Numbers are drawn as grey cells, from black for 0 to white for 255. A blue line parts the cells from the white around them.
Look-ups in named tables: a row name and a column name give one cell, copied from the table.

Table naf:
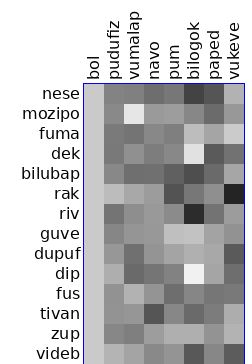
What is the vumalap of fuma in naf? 116
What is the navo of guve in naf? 152
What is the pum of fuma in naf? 127
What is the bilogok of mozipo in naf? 135
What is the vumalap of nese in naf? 128
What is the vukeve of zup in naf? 179
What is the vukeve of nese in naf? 178
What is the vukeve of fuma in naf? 203
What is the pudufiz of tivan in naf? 147
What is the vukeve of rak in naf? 36
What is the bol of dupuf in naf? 202
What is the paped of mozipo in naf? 107
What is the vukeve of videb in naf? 92
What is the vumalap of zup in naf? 127
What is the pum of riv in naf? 139
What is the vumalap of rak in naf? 168
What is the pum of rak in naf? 83
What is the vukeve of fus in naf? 121

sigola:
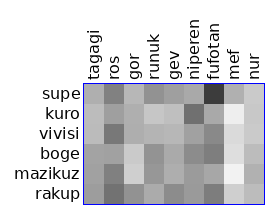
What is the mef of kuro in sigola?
238
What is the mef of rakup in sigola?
207
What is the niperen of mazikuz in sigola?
155
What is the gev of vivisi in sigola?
183
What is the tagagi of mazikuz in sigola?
161
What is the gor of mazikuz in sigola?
207
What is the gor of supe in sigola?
183
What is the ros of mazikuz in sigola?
128
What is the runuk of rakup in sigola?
171
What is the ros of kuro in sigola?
159
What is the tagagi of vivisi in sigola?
187
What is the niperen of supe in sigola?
169
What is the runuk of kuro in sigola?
198
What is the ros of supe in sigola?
129
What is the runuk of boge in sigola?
147
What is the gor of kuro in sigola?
175
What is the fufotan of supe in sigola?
60
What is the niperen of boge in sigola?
140
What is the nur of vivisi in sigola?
202
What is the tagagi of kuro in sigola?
188
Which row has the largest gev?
kuro

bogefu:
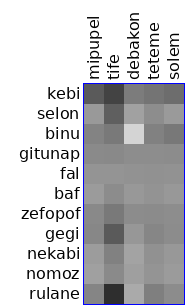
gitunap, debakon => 141
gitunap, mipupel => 138
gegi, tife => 90
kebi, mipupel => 90
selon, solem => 154
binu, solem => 120
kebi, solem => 109
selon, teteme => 141
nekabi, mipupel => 156
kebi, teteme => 116
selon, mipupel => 153

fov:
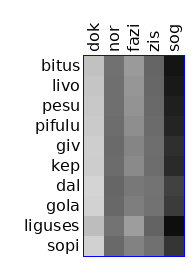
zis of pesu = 105
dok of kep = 205
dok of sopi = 209
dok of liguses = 189
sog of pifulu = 36
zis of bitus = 101
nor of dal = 102
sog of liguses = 14
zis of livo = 103
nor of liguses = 115
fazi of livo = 150
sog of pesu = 31
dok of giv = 206
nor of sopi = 105
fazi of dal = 120
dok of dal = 212
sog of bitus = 20
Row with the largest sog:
dal

